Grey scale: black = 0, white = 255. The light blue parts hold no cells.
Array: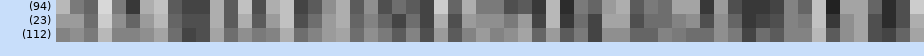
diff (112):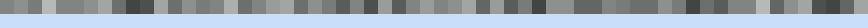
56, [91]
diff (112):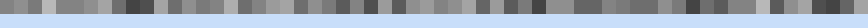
30, [131]

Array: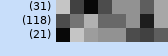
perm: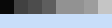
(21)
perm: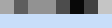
(31)
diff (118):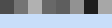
5, [104]
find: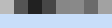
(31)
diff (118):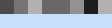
8, [167]
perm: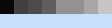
(31)
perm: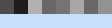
(118)

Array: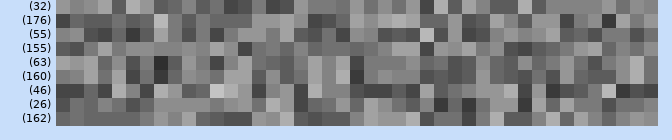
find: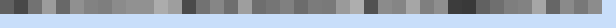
(155)
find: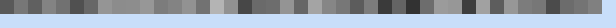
(26)

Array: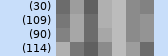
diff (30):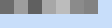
4, [176]
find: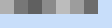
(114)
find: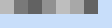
(114)
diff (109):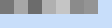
5, [188]
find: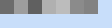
(30)
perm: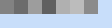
(30)
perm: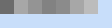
(90)

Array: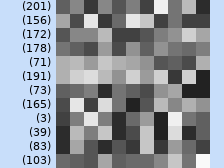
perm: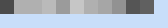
(71)
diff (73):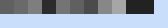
8, [146]

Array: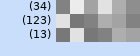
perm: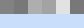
(13)
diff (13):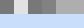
6, [163]
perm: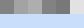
(123)

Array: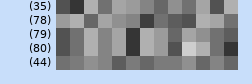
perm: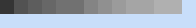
(79)
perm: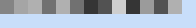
(80)
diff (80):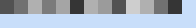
4, [132]
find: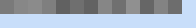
(44)
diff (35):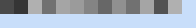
1, [82]
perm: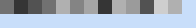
(80)
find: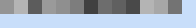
(78)

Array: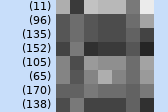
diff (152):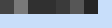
4, [58]
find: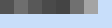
(96)

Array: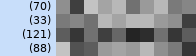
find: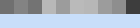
(33)
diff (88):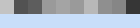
9, [122]
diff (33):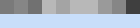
9, [143]
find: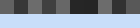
(121)
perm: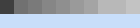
(70)

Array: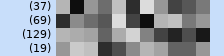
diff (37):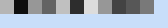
4, [109]
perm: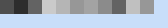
(19)
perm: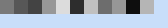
(37)
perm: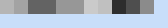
(19)
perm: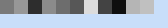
(69)

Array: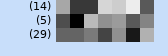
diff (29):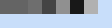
3, [122]
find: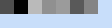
(5)
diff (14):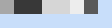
5, [205]
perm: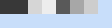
(14)
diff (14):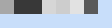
6, [237]

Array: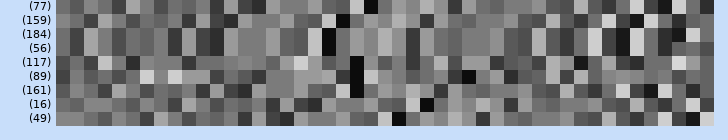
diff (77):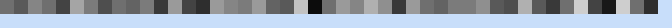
17, [123]
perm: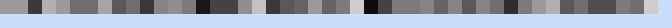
(49)
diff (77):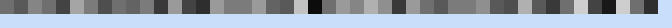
32, [99]
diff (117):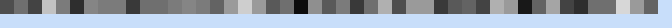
37, [143]
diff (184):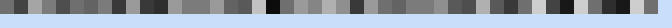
11, [67]
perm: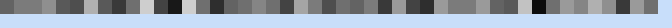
(159)

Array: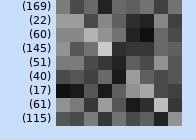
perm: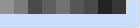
(115)
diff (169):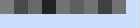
5, [105]
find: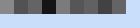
(169)
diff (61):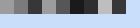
1, [146]
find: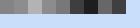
(60)

